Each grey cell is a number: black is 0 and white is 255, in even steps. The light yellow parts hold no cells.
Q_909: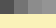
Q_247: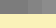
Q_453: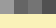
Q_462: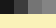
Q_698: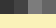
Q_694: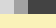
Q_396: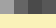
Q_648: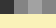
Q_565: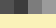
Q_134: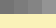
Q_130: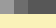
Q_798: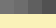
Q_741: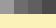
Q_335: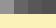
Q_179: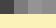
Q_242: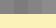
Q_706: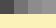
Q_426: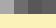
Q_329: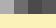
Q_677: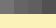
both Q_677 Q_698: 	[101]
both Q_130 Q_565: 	[155]
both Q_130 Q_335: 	[87]
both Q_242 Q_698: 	[124]

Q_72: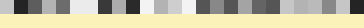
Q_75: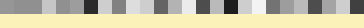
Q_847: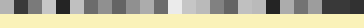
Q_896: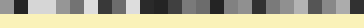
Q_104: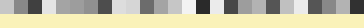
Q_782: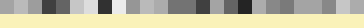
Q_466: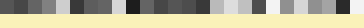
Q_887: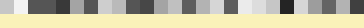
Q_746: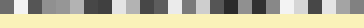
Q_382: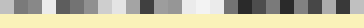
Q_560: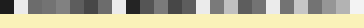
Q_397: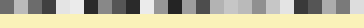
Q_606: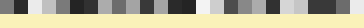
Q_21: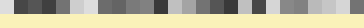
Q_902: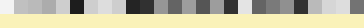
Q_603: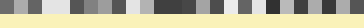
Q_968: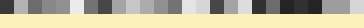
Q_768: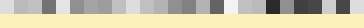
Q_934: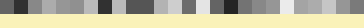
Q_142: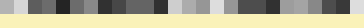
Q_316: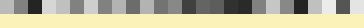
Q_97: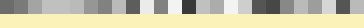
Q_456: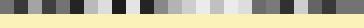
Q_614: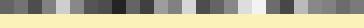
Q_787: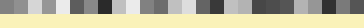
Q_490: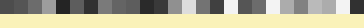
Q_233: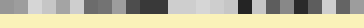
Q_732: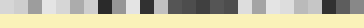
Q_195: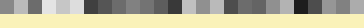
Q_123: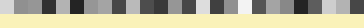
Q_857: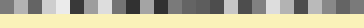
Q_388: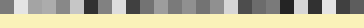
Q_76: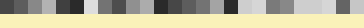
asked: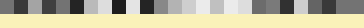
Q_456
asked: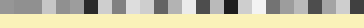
Q_75
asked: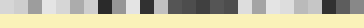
Q_732
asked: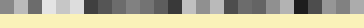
Q_195

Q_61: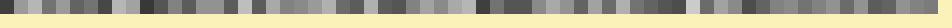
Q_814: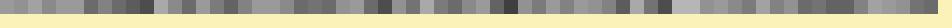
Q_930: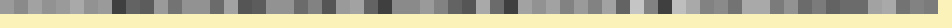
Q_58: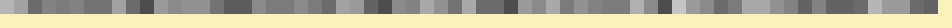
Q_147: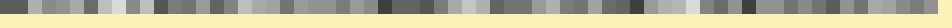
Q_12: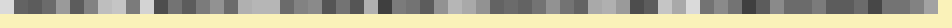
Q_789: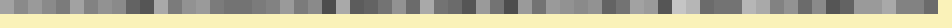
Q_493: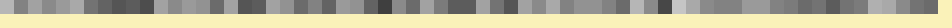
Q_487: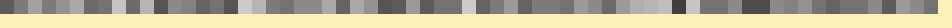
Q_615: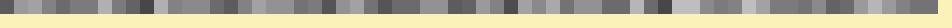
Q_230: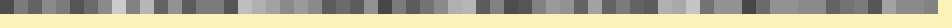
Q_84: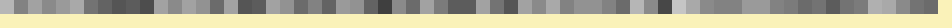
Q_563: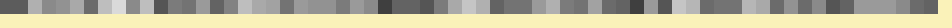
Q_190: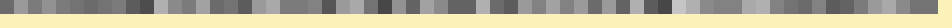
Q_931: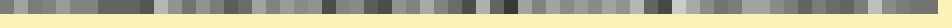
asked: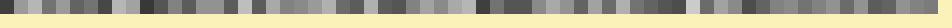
Q_61
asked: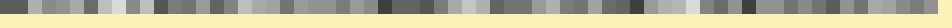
Q_147

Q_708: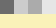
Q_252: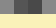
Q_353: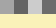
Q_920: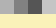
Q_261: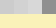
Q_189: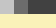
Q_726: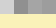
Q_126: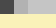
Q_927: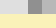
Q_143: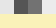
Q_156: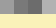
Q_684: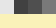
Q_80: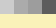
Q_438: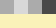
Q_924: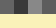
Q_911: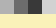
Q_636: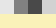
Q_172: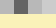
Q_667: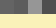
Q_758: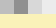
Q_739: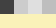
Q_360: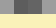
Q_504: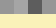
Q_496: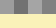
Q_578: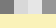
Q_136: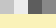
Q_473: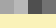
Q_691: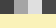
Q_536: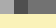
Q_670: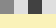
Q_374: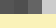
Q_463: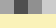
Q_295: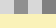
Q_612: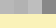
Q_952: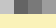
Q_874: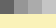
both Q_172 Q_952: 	[100]
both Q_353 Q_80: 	[204]
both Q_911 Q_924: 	[57]

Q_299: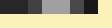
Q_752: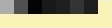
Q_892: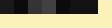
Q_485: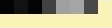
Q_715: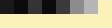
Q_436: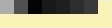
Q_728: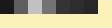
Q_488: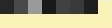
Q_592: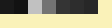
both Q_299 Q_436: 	[25]
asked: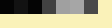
Q_485
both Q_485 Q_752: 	[4]

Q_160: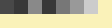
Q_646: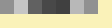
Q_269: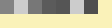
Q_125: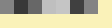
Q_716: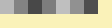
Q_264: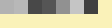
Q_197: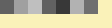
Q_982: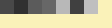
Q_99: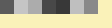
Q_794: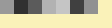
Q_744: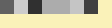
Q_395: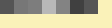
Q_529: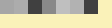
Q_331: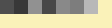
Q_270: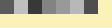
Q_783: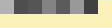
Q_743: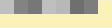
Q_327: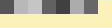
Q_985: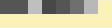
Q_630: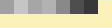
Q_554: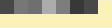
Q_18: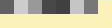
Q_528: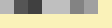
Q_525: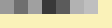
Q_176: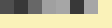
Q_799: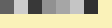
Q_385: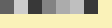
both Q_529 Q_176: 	[166]
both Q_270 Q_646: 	[184]
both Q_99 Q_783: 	[91]
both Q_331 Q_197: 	[56]
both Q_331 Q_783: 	[78]
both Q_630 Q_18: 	[197]

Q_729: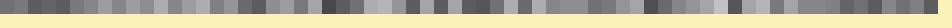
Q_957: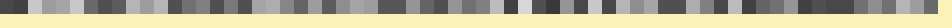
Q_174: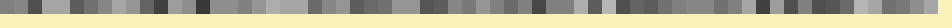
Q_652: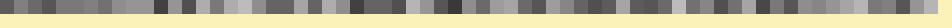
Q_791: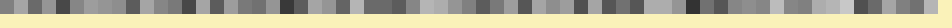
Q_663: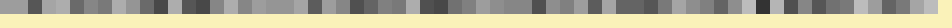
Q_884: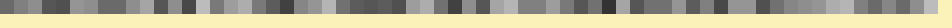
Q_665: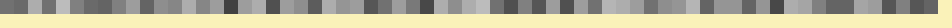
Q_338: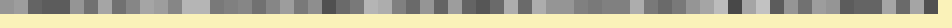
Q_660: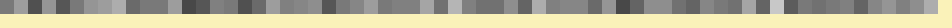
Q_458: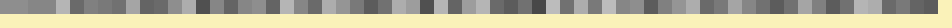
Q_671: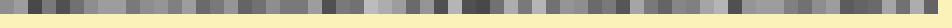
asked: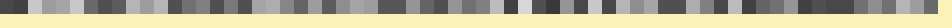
Q_957
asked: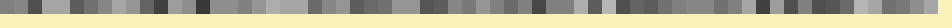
Q_174
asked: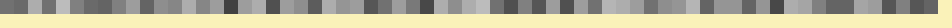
Q_665

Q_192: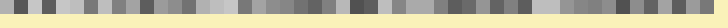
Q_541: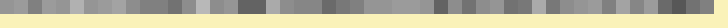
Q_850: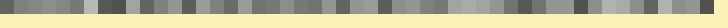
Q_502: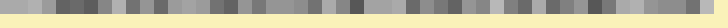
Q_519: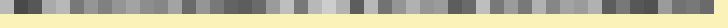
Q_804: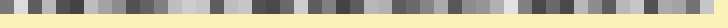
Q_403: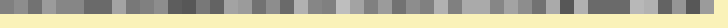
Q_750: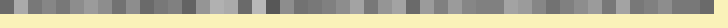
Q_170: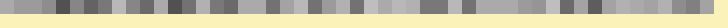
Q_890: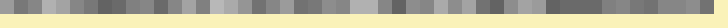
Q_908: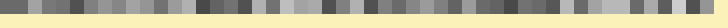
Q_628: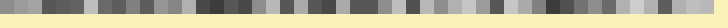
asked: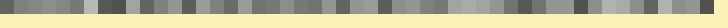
Q_850
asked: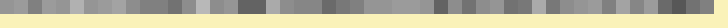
Q_541

